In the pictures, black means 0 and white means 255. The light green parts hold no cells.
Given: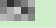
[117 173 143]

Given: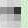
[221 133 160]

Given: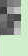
[ 90 163  75]

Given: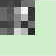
[ 64  85 132  50  41]

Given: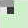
[157  59]

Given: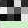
[ 50 145  14]
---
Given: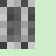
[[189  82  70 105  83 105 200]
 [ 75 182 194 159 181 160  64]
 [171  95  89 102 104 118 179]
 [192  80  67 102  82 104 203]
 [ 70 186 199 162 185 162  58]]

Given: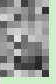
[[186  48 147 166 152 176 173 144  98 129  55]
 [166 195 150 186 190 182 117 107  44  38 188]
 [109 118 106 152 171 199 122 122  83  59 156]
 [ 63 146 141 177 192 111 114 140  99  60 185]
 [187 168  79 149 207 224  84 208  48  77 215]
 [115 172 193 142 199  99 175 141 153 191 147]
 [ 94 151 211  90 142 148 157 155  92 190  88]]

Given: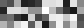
[[135 167  75  88]
 [228  23 245 216]
 [ 32  54 201 139]
 [230 110 239 243]
 [222 188 235 144]
 [223 255 100  24]
 [ 58 146  67 217]
 [ 39 147 210  91]
 [ 32 209  27 244]
 [173 223  55 213]
 [ 79 222 110 131]
 [ 98  37 102 180]]

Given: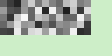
[[143 222 137  59  54]
 [125  57 241 200  45]
 [206 195 100 154 240]
 [188  30 105 135 131]
 [105 123 196 146 110]
 [130 242 114  82 231]
 [179  40 175 124 159]
 [121 236 195  49 226]
 [204 102 101 161 216]
 [146 152 247 151 114]
 [ 36  73 202 221 235]
 [ 60  82  52 154  62]
 [100 155 121 102  68]]

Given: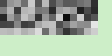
[[ 47  42  85 229 205]
 [123  75  59 139 183]
 [111  33 204 142 111]
 [ 93 155 102 162  86]
 [ 89 171  13 113  51]
 [117 157 206  78 112]
 [ 77  43 102 192 188]
 [186 124 150 188 108]
 [ 86 117  49 164 219]
 [202 189 164  72 189]
 [111 182 194  62 176]
 [162  61 114 134 201]
 [149 180 158  71 183]
 [ 76 127  40  68 188]]

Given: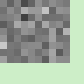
[[121 142 125 106 179 117 125 128 139]
 [129 147 114 141  96 114 139  91 140]
 [141 102 113 132 160 161 145 165 160]
 [120 194 109 167 111 127  96 130  94]
 [144 153 145 104 115 123 139 113 129]
 [100 154 108 164 139  96 138 135 136]
 [ 75 174  64 149 147 106 134 147 107]
 [131 122 139 169 116 127 116 107 119]
 [ 99 141 129 114 106 100 120 117 115]
 [131 113 124  93 133 150 200 114 158]]

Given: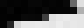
[[223 176 230 230]
 [104  11 231 232]
 [  8   4 234 229]
 [  3   4 231 236]
 [  5   3 225 229]
 [  3   8  62 232]
 [  7   2   7 234]
 [  7   4   8 232]
 [  2   2   9 232]
 [  4   0   2 215]
 [  3   7   2  38]
 [  6   2   3   4]]

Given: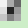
[[102 152 169]
 [170  36 131]
 [242 222 197]]

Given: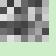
[[172 193 207 144  72 204]
 [ 64 139  98 150 166 133]
 [ 79 207 201 101 135 182]
 [104  99 118  66  83 125]
 [202  65 134  77  53 200]
 [ 59 224 201  86  97 224]
 [198  78 226  73 111 166]]
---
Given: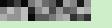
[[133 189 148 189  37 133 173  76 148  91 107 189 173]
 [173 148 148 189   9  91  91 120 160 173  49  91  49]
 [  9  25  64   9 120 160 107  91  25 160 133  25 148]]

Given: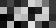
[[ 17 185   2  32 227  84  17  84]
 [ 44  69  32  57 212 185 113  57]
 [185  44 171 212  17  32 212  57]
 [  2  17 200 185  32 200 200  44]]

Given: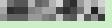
[[195 113  86  86 179  99 113 179 210  70  45 153 195 166 210]
 [141  99  99  99 153 153 129 113 195  99  86 210  86 141  57]
 [166  45  57  57 129 141 166 166  70  45  70 113 195  33 179]]

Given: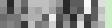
[[119 133 119  56 191 119 133 207  68 148  68 222  56 148 176]
 [106 119 119 162 176 176  93 237  81 119  40 176  68  93 207]
 [133  56 148  81 176 162 191 162 106  40 106  81 237  93 191]
 [148  40 162 106 191 191 191 176 148  40  93  93 249  81 222]]

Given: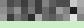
[[143 105 143  76 117  61 105  76 157 130  30 157]
 [130  76  92  61 105  61 130  92  76  76 199 170]
 [157  61 117  92  46 170 105  92 117 143 227 130]]

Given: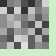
[[126 195  80 222  95 141 126]
 [141 182 153 126 166  95 141]
 [141 166 195 110  80 195  67]
 [ 51 126 141  80  51 110 210]
 [166  95 153 141 182  67 166]
 [110  80 210 195  95 182  80]
 [210  67 210  51 195 126 153]]

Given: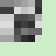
[[220 220  48  61  48 220]
 [207 207  76  76  90 179]
 [195 195  76 122 106 106]
 [163 163  90  48  34 220]
 [135 135 147 163 179  61]
 [ 61  61 220 195 207  48]]

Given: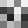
[[201 228 134 241]
 [119 187 159  75]
 [ 63  88 241 119]
 [173  33 214  48]]

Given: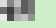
[[220 134 193  92 120]
 [234  78 177 193 146]
 [108  63 146  92 120]]
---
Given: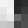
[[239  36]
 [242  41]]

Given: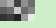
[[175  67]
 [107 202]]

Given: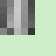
[[129 199]
 [142 200]]

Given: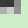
[[ 55 136]
 [205 146]]

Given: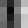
[[ 37 107]
 [  9 131]]

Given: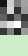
[[206 124]
 [214  49]]

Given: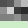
[[ 88 147]
 [210  59]]

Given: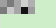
[[123 166]
 [200 166]]

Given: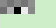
[[116 134]
 [178   1]]
